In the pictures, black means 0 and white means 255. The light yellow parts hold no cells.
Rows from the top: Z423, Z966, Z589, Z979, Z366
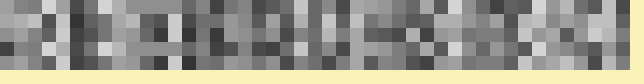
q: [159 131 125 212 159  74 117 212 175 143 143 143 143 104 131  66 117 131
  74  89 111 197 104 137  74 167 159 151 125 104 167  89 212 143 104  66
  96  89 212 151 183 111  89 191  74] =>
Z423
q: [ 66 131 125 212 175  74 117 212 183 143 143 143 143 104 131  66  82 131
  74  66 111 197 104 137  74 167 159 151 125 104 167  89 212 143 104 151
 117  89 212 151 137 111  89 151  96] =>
Z979
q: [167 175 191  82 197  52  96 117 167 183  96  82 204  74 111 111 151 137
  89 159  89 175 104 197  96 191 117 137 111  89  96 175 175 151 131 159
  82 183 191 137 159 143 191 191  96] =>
Z966
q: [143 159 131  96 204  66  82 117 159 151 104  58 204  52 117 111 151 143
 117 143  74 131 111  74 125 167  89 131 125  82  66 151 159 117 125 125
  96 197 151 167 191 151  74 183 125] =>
Z366
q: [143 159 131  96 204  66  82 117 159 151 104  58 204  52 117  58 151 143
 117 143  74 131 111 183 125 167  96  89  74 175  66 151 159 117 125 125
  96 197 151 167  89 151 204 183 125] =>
Z589

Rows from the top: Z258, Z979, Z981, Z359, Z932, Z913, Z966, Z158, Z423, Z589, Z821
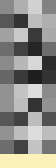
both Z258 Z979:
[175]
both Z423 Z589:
[189]
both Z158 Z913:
[51]

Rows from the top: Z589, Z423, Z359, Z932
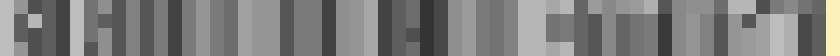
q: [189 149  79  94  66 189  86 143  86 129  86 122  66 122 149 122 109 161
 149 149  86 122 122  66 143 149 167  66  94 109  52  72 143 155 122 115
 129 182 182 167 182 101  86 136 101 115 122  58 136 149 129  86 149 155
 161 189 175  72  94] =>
Z932
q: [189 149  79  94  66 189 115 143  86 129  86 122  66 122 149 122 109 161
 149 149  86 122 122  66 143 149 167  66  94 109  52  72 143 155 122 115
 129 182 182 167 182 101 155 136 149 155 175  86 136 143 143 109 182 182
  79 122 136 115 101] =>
Z589
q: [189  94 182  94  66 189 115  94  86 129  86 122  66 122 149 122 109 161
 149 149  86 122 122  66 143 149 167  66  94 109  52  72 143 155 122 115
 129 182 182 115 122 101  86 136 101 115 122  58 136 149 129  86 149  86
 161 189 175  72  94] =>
Z423

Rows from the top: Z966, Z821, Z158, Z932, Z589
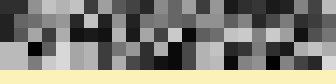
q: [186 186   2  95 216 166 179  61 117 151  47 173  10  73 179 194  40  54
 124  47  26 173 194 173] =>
Z932
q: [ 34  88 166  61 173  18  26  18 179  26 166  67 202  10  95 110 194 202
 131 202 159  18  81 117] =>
Z158
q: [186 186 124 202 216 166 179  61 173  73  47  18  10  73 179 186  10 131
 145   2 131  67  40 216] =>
Z589
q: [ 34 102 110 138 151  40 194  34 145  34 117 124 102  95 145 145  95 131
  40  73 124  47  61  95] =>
Z821

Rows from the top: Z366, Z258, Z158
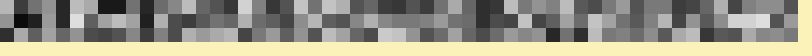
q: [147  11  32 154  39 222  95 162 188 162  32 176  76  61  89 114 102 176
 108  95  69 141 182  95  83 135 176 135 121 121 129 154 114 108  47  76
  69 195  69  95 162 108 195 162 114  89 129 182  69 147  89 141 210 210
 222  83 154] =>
Z258
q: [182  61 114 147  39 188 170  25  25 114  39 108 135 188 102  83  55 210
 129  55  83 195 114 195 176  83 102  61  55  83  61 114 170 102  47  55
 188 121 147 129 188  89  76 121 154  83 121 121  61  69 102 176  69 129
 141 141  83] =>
Z366
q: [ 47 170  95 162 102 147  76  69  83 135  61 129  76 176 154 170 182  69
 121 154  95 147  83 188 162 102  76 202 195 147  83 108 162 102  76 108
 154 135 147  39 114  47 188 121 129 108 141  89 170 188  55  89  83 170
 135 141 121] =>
Z158

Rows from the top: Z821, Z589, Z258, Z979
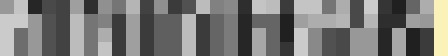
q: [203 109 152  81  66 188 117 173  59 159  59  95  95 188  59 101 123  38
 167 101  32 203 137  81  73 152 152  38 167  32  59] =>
Z258
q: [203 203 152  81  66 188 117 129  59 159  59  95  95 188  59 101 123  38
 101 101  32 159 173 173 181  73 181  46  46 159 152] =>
Z589
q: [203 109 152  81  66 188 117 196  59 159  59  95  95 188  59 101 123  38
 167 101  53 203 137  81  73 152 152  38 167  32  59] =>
Z979

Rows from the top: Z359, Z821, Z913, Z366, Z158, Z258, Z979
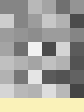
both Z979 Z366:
[213]
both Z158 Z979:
[178]
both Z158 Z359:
[164]
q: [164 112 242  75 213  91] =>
Z366
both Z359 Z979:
[184]

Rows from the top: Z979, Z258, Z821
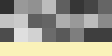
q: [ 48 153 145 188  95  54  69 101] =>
Z979
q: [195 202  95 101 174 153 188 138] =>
Z258
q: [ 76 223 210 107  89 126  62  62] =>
Z821

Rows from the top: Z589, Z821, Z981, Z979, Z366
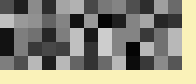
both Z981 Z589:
[132]
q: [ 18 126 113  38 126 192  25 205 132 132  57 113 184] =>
Z981
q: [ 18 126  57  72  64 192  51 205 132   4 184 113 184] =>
Z979
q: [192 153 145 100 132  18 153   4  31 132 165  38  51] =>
Z821
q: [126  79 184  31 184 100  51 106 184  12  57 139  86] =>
Z366

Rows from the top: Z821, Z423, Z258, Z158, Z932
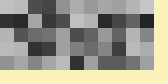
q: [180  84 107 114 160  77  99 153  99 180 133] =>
Z258
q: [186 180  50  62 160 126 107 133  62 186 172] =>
Z158
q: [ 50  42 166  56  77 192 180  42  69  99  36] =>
Z423
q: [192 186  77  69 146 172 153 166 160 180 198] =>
Z821
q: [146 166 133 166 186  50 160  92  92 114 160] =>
Z932

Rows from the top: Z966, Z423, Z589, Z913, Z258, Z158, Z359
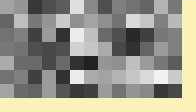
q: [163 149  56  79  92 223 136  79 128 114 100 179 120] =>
Z966
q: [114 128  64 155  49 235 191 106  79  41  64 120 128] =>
Z589
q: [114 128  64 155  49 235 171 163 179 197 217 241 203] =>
Z158
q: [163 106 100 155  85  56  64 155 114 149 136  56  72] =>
Z359

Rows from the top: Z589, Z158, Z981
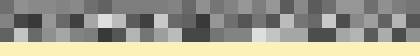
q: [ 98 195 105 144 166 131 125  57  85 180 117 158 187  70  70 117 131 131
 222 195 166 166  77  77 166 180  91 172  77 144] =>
Z981
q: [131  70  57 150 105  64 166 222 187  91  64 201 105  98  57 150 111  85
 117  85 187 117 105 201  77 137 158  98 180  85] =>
Z158

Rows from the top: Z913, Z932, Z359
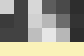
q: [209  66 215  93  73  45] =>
Z913
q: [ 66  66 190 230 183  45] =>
Z359

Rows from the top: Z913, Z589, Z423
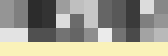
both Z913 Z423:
[101]
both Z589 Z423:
[101]

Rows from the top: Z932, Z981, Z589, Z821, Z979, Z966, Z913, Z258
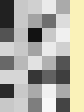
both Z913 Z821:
[200]
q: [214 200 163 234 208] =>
Z821
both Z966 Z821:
[214]
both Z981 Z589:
[200]
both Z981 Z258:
[200]

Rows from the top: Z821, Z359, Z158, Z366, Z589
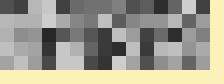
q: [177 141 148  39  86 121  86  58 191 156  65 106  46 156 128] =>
Z158
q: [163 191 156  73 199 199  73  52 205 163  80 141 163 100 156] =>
Z589
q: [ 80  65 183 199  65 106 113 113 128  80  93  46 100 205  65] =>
Z821
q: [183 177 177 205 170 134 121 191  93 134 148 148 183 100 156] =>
Z359

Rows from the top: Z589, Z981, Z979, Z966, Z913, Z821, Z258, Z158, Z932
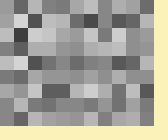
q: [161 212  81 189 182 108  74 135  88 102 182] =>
Z981
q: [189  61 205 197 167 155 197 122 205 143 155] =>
Z979

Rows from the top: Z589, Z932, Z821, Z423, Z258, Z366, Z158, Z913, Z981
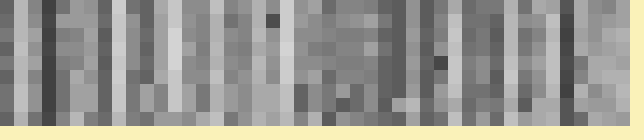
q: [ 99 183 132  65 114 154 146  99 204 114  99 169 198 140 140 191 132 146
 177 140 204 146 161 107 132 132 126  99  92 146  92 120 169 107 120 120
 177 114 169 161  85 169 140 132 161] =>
Z589
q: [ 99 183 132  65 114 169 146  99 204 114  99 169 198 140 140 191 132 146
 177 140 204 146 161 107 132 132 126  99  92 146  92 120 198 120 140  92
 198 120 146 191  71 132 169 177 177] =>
Z366

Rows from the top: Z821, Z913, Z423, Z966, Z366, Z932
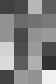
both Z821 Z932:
[65]
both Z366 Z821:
[93]
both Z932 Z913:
[146]
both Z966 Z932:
[154]

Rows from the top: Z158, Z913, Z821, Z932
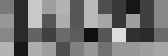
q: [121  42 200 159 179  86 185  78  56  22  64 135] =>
Z158
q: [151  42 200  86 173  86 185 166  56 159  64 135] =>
Z913
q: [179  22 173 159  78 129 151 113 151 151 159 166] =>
Z932
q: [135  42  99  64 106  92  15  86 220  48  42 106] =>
Z821

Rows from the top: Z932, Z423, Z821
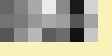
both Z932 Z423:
[169]
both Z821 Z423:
[86]

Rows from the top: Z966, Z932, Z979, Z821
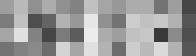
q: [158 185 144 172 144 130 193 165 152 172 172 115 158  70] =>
Z966
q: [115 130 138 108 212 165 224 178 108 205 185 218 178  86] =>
Z821
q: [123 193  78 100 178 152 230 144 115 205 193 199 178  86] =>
Z932

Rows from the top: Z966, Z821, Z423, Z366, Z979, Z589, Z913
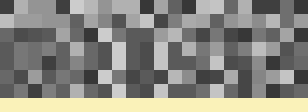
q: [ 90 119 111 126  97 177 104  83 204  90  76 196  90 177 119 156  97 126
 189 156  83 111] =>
Z366
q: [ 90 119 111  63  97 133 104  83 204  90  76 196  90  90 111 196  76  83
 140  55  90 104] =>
Z979
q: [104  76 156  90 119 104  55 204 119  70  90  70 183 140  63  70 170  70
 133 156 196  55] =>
Z589

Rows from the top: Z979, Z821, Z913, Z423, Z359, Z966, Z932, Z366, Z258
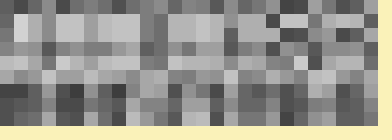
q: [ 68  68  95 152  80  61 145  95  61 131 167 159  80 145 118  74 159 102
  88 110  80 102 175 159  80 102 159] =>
Z932
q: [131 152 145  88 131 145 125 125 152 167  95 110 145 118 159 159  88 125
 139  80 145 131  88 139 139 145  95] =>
Z423

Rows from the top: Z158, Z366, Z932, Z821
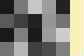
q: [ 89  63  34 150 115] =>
Z366
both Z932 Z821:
[127]
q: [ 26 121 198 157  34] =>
Z158

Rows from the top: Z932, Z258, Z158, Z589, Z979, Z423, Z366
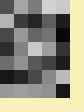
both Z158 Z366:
[152]
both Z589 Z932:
[201]
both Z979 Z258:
[29]

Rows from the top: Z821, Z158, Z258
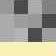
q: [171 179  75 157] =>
Z258
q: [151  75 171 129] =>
Z821

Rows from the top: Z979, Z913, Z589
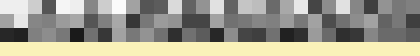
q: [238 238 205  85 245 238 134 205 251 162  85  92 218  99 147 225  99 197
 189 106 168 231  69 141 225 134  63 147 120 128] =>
Z979
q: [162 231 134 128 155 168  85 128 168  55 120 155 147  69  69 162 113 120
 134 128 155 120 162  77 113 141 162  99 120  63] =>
Z913
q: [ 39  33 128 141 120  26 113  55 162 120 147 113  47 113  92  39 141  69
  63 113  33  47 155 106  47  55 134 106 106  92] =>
Z589

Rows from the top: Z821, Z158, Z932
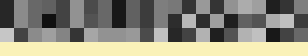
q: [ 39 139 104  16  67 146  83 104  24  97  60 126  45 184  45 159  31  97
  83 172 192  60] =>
Z158
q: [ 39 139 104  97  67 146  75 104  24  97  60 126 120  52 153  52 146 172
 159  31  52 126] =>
Z821

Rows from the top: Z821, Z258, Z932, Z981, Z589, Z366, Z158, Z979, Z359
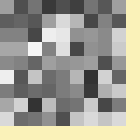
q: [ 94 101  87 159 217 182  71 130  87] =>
Z258
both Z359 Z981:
[145]
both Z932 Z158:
[138]
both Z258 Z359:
[217]

